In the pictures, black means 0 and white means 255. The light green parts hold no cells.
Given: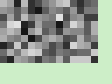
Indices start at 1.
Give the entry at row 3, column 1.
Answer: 76
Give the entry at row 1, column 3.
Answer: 35
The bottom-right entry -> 49
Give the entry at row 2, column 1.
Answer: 150
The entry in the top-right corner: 108
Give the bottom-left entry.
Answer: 76
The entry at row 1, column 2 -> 162
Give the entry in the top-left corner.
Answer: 186
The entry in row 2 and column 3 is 92
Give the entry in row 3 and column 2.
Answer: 162

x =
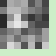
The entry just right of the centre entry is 99
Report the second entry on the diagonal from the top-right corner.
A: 112
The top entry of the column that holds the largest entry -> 159
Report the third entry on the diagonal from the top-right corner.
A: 54
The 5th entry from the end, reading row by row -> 185
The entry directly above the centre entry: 99
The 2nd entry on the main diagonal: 185
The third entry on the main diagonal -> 216
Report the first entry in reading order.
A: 54
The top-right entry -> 70
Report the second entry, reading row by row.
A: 171
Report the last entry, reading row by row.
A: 200
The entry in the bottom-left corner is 112
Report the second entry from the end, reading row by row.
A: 70
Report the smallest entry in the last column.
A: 54

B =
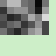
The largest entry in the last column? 218
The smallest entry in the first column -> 53
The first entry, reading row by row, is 130
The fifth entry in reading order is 99
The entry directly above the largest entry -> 158
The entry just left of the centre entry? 53
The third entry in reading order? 186
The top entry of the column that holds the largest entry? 114
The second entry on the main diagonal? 130
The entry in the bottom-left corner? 114

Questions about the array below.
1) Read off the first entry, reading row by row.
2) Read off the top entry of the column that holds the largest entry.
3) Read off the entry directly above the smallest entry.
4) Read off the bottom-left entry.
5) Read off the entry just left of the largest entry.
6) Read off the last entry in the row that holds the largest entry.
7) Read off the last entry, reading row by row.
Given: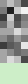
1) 150
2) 73
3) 191
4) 165
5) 204
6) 242
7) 73

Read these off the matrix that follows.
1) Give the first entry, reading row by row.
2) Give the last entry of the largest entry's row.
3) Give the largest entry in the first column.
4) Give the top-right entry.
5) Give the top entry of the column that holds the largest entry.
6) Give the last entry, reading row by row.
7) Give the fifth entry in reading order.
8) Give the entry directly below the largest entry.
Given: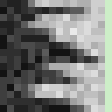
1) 47
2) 191
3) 75
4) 207
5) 191
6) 207
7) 120
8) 175
